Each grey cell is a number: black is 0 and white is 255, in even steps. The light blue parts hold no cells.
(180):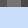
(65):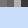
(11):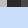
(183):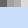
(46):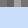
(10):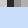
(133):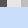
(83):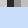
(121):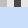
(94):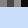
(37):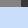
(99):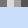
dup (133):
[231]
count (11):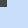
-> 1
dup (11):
[42]
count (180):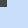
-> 1

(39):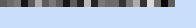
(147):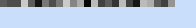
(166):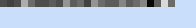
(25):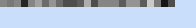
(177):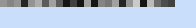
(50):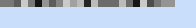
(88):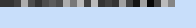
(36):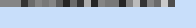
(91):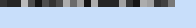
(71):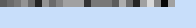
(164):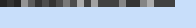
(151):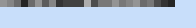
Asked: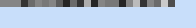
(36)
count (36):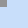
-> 0

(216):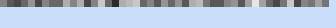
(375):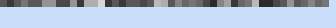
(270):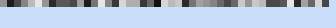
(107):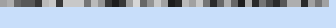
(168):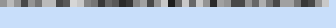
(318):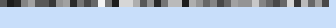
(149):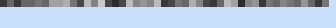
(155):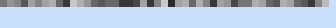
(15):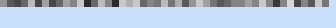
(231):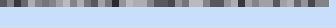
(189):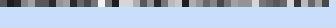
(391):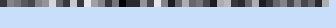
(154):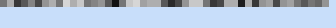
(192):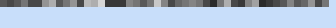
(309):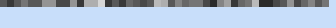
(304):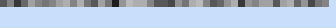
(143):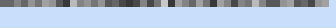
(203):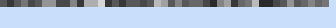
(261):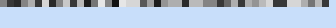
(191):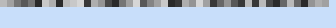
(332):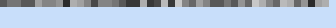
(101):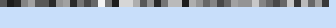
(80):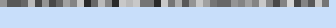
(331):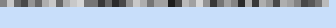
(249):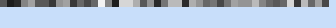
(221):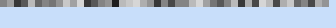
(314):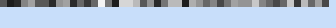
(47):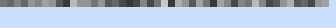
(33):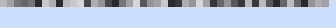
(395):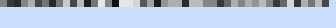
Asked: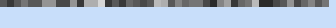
(309)
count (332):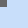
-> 4
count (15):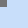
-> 4
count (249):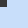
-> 3
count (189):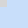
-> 4
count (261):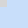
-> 6
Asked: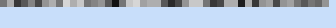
(154)

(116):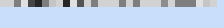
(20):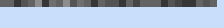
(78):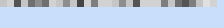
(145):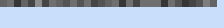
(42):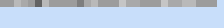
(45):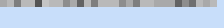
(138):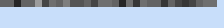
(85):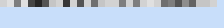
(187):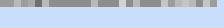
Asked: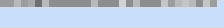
(187)
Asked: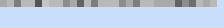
(45)
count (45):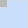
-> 13
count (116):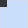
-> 0
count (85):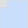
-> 3

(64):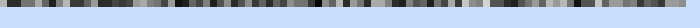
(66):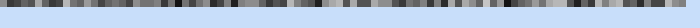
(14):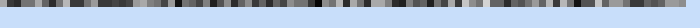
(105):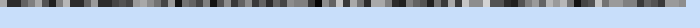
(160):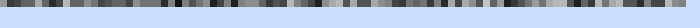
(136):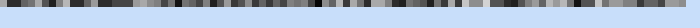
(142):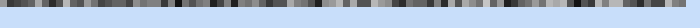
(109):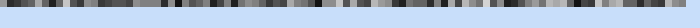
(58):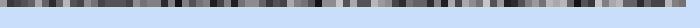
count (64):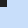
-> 6
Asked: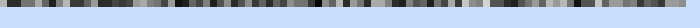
(64)
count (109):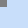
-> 13
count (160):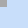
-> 8
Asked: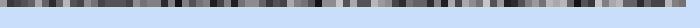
(58)
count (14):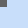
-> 13
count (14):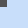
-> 6

